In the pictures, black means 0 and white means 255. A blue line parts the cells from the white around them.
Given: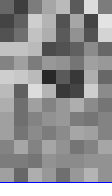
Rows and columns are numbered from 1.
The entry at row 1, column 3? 124
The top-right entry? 124
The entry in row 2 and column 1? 68
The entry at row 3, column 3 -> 194
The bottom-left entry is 160
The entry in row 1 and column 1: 103
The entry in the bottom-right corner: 146
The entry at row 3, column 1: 82
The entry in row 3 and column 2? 111
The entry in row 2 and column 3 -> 206
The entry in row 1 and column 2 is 62
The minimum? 40
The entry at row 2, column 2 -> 96
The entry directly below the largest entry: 212

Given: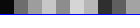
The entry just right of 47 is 95
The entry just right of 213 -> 183
